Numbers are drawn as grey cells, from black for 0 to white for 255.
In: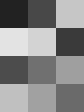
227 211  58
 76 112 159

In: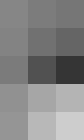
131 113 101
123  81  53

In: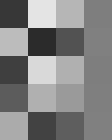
188  43  82
 63 217 176

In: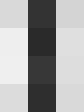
238  42 223
239  55 221

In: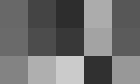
106  76  56
131 175 203

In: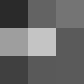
158 196  90
 64  89  90

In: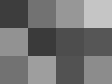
146  58  77
114 158  82
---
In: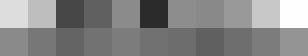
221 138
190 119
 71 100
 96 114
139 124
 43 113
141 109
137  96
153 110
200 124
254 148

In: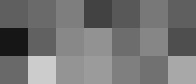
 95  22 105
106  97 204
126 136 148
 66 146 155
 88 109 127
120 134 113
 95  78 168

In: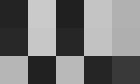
 35  40 182
202 199  33
 32  38 185
196 194  37
177 175  57

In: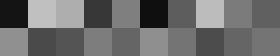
 20 144
192  74
174  84
 55 125
127 101
 15 143
 93 116
188  76
123 101
 96 116

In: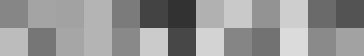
134 188
164 118
162 166
180 180
123 137
 67 203
 50  71
177 211
201 133
147 114
206 219
106 138
 83 162

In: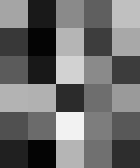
165  56  91 179  80  32
 25   4  24 177 107   4
138 181 210  43 242 181
 95  61 138 110 125 112
192 168  60 154  88  45

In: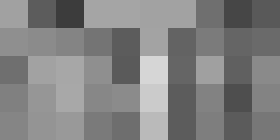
161 143 111 128 133
 92 139 162 150 148
 60 132 167 168 153
165 116 143 135 122
165  92  90 139 110
162 163 214 203 186
162  99 101  92  92
111 123 160 130 126
 70 101  96  78  91
 89 106 138 131 119

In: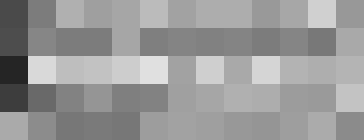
 74  77  37  61 170
124 134 217 105 140
176 124 190 130 119
159 124 194 149 122
166 166 205 127 119
187 127 224 130 157
162 132 162 160 162
173 129 207 166 159
173 132 169 176 152
153 124 213 173 149
167 133 179 156 158
208 120 174 154 171
152 169 180 195 139

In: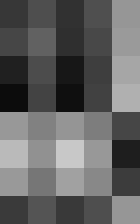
 55  70  32  12 152 186 153  58
 78  97  76  67 129 145 118  84
 49  47  23  15 149 200 161  57
 79  72  62  65 125 152 136  78
150 154 166 176  70  30  60 150
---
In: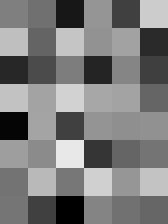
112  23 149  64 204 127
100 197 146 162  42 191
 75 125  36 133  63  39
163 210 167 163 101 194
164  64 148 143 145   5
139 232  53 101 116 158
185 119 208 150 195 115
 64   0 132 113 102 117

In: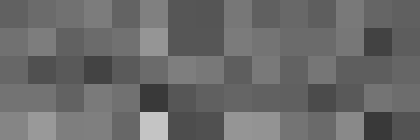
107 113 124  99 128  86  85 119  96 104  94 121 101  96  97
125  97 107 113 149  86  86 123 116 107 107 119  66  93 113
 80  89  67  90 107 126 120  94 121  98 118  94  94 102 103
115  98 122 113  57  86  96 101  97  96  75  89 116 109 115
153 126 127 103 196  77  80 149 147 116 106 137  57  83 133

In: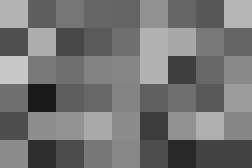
 94 118 101  99 145 102  87 182 179
173  71  90 112 177 168 121  99  79
121 111 129 134 177  62 103 137 200
 25  94 103 131  96 111  89 156 111
142 147 170 140  60 145 174 134  78
 45  76 119 135  77  39  67  67 139

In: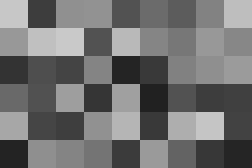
 61 144 146  82 107  92 130 190 199
192 201  82 185 133 119 152 135 152
 78  68 132  36  57 129 143 155  51
 81 158  53 160  33  82  61  64 105
 69  62 145 181  57 174 197  66 167
143 132 116  59 154  99  55  37  35

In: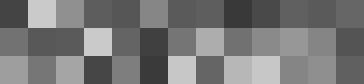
202 144  93  86 134  90  94  57  73  96  90 102  68
 88  90 202 100  64 117 173 113 138 151 133  84 114
118 165  70 126  58 199 101 183 199 133 143  96 158

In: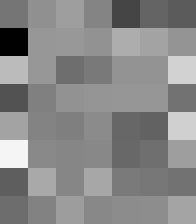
144 158 132  69 100  91 117
151 152 146 173 163 148   1
151 110 121 147 147 210 187
128 146 149 150 150 114  82
131 127 139 103  98 208 163
137 134 136 104 111 158 245
169 134 167 122 119 114  94
130 157 136 140 141 164 109

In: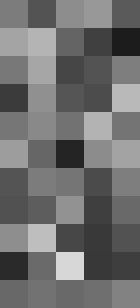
 83 141 152  90 124
180 100  64  28 164
166  70  83 126 120
144  85  76 185  59
137 114 179 116 118
102  36 140 163 157
124 117  75 126  84
 93 146  63 105  81
190  71  57  82 142
106 215  56  62  42
114 105 111 130 104

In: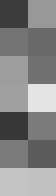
152  60
105 115
112 157
228 160
123  55
 92 123
192 196

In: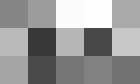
156 251 254 170 134
 56 182  72 199 185
 73 118 129 114 164
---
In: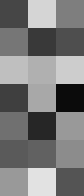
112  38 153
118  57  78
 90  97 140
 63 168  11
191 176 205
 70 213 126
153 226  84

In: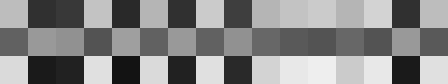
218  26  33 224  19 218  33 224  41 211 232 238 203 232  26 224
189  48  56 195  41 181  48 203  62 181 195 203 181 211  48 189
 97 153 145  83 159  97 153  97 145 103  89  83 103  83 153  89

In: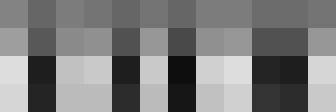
221  30 193 201  30 201  14 208 221  36  30 214
214  36 187 187  44 187  22 193 208  51  44 201
158  88 138 144  81 150  73 144 150  81  81 150
131 102 124 116 102 116 102 124 124 108 108 116

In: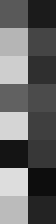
221  13
 89  27
187  35
206  47
 20  55
213  63
181  69
 97  75

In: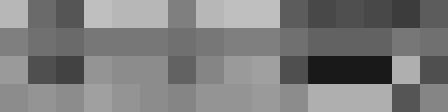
154  79  66 148 140 140  98 133 154 160  79  25  25  25 175  79
183 106  85 191 183 183 127 183 191 191  92  72  79  72  60  92
127 112 106 119 119 119 112 119 127 127 112  98  98  98 119 112
140 148 140 160 148 140 133 148 148 154 140 175 175 175  85 133

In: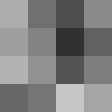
173 112  77 139
104 118 198 165
159 131  49  97
179 145  84 125
